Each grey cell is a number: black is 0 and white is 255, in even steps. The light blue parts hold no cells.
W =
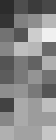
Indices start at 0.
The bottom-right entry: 198
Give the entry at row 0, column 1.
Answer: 78
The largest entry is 240
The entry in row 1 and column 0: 52
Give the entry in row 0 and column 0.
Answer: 44
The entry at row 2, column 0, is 114
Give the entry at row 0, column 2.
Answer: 59
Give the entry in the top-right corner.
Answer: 72
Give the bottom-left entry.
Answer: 176

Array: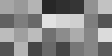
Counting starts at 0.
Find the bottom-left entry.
83
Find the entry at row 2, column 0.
188
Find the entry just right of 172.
134
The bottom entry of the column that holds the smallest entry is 105
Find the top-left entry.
166
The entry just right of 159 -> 188
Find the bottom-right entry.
91
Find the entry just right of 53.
146
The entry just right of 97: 126
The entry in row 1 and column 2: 105

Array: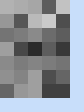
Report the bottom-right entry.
64
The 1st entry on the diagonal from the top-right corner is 194
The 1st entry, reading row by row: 178
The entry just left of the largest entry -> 186
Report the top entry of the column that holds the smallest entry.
166
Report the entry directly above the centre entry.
138
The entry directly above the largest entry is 93
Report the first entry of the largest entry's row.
151
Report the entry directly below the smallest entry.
132
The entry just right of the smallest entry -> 93

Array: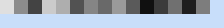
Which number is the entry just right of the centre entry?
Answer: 154
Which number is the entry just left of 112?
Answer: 59

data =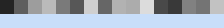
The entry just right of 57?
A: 129
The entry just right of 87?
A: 207
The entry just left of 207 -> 87
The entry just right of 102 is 178
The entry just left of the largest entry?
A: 172

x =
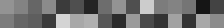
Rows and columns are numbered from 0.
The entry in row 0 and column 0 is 147
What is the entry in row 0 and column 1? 131
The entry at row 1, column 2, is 94
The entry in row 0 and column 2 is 102
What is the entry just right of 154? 73
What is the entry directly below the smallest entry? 168
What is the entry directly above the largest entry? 59
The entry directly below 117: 51
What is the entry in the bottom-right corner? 139
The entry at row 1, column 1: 102

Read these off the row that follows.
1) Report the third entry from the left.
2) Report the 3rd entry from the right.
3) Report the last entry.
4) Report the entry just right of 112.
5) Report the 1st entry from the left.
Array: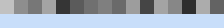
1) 119
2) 46
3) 99
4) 127
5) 193

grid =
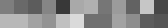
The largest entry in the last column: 85
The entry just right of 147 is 192
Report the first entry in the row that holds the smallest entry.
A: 126
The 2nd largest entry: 198
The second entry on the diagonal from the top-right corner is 92

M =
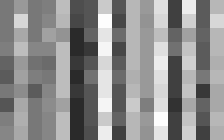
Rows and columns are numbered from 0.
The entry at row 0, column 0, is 120
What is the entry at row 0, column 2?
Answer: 120
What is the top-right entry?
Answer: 183
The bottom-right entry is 175
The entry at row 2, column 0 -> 120
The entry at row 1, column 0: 120
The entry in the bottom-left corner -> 134
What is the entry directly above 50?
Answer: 64
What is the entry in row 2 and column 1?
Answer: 168
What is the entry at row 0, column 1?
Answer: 153

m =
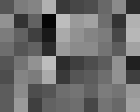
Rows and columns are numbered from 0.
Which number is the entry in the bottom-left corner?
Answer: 92
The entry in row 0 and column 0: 85
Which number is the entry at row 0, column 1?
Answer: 124
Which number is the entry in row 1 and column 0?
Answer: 146
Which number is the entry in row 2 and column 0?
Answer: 124
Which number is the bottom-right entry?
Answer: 162
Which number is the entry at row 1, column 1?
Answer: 51
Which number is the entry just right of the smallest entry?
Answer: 189
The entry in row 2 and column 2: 63
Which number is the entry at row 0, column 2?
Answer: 132
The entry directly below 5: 25
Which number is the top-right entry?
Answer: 44
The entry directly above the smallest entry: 177
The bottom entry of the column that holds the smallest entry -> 98
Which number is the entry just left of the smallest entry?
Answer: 98

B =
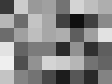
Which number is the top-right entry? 174
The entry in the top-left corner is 56
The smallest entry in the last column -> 94
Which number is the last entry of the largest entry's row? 100
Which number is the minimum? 15
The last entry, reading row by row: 131
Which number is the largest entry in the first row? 212
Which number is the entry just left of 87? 28
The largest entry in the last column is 226
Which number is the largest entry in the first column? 239
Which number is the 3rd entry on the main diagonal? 190
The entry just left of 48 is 146

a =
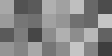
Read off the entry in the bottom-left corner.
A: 149
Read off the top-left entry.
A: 168
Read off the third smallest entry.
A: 76
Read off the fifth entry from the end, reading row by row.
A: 118
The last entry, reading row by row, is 62
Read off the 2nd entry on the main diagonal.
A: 118
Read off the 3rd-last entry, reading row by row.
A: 197
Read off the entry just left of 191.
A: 161

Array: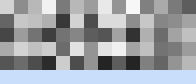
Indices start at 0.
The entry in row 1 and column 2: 192
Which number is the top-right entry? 93
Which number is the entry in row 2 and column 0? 70
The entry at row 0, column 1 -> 141
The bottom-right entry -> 184
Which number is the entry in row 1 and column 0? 101
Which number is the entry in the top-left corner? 211
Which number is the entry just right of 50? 176
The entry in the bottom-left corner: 85
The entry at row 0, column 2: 184
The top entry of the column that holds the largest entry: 247
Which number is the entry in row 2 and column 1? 156
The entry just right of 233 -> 148
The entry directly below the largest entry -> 141

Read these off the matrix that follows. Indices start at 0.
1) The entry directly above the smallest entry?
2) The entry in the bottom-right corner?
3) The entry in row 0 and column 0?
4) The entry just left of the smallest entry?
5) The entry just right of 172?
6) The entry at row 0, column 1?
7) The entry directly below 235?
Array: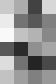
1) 144
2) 152
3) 202
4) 115
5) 66
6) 172
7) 249
